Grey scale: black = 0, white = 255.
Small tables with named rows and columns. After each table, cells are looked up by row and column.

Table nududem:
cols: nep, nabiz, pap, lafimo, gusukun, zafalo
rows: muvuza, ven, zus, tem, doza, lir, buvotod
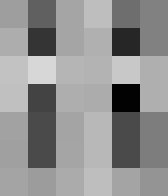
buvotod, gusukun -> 164
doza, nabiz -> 74
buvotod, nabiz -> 156
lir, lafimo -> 184
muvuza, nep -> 158
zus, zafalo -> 175
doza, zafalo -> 125
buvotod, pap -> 171
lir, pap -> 165
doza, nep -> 162
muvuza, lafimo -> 190
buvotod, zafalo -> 148
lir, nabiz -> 74
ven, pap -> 165
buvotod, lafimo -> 190
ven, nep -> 173
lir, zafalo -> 125
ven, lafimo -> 176
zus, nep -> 194
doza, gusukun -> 74
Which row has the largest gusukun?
zus

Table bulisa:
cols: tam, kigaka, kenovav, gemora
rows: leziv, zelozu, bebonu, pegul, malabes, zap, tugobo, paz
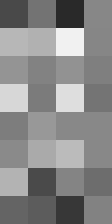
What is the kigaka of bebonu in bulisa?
130
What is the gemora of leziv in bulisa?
135
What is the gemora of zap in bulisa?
136
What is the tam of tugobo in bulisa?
179
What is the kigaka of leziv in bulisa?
115
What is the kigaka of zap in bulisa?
170
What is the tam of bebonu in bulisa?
148
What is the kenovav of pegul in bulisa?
222
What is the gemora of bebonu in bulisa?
127
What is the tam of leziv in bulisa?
73
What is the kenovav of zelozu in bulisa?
241
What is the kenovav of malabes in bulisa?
136
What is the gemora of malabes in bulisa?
136
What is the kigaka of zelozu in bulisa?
177
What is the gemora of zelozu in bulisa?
134
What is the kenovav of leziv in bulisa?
41
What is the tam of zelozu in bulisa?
183
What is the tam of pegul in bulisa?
215

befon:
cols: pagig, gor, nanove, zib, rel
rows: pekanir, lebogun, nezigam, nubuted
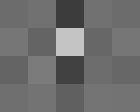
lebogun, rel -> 118
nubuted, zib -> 116
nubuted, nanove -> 96
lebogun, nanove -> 196
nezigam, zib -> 109
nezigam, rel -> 103
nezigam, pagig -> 100
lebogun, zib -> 103
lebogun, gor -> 100
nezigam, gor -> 123
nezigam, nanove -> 65
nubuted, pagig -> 111
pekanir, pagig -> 108
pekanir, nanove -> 60
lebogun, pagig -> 118
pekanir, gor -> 113
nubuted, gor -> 115
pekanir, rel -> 108
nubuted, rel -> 115
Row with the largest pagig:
lebogun

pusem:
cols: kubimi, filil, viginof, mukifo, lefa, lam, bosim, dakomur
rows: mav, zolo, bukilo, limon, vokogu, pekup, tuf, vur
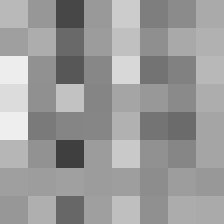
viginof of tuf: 160
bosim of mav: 139
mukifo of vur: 159
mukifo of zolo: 156
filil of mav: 151
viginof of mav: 71
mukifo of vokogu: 134
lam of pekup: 145
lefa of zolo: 192
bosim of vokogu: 107
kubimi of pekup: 182
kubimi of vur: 151
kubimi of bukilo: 237
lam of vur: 144
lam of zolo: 143

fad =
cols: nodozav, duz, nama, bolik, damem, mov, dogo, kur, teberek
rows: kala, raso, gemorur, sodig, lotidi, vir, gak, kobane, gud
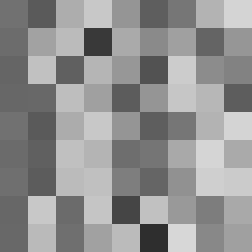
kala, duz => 90
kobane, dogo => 153
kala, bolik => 200
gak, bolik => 192
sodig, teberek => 93
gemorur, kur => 140
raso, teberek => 150
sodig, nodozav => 103
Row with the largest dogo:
gud

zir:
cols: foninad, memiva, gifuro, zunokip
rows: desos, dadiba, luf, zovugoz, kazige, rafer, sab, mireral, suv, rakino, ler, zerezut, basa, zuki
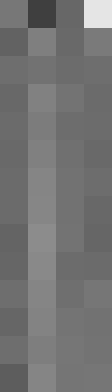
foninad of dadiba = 98
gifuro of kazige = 109
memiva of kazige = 124
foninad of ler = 110
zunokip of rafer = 105
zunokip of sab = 109
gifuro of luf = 108
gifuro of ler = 111
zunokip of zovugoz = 107
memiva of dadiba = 127
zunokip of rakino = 107
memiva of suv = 140
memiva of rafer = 128
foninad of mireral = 107
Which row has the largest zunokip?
desos

